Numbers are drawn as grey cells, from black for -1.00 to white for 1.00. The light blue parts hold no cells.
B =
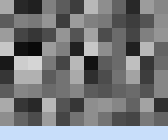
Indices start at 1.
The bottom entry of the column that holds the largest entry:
-0.40
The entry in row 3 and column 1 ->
0.22
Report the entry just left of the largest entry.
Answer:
0.61
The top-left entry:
0.33
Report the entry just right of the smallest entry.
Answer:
0.22
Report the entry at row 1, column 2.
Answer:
-0.69
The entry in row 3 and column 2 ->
-0.46
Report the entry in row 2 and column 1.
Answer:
-0.28
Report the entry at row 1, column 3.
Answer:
-0.75
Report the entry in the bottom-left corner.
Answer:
0.11
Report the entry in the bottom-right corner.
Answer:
-0.22
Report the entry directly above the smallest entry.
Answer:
-0.58
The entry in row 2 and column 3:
-0.05
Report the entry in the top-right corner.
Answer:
0.05
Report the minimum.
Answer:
-0.93
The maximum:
0.67

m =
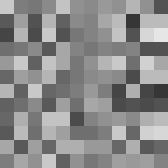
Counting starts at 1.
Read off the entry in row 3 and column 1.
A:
-0.46
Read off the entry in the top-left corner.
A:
0.58
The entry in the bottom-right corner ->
0.03
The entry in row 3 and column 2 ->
0.42
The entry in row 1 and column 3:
-0.07
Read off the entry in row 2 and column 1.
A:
-0.30
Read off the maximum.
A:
0.80
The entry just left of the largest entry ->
0.69
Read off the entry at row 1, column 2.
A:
-0.02
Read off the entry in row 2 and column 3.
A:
-0.36
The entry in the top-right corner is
-0.36
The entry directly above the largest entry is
0.47
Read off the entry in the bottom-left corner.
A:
-0.02

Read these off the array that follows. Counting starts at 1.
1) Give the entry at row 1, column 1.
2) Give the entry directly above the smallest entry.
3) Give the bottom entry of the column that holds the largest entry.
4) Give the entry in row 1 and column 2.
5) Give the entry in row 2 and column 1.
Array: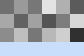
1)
-0.12
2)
0.68
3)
0.44
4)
0.21
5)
0.32

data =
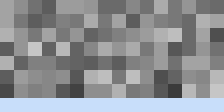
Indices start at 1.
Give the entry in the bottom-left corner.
-0.43
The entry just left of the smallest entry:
-0.32
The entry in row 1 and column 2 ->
0.11
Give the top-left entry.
0.28
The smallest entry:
-0.54
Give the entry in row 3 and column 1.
0.39
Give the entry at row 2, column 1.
0.28
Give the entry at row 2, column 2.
-0.06
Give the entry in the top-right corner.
-0.17
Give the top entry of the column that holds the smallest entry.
-0.06
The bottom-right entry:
0.55
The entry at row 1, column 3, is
-0.11
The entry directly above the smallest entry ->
-0.22
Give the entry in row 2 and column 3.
-0.27

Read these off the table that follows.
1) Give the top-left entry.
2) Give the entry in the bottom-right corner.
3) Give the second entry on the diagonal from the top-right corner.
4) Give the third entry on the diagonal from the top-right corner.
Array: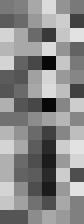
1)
-0.05
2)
0.00
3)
0.61
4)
-0.55

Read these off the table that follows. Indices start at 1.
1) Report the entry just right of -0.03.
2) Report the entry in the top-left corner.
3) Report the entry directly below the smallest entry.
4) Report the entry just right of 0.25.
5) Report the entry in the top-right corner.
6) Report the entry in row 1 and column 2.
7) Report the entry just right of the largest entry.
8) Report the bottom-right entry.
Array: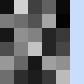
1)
-0.14
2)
-0.87
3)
-0.55
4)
0.13
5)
-0.92
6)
0.64
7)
-0.50
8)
0.47

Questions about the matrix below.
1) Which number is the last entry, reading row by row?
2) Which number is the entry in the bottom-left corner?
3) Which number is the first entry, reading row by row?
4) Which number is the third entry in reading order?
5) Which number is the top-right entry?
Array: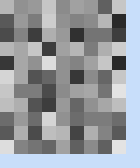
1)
0.78
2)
0.73
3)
0.43
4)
0.20
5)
0.55

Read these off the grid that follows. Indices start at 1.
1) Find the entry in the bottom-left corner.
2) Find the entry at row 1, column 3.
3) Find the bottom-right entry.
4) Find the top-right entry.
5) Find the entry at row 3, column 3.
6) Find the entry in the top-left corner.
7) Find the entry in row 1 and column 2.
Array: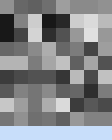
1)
-0.08
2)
-0.25
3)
0.02
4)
0.14
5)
0.66
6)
0.14
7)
-0.19
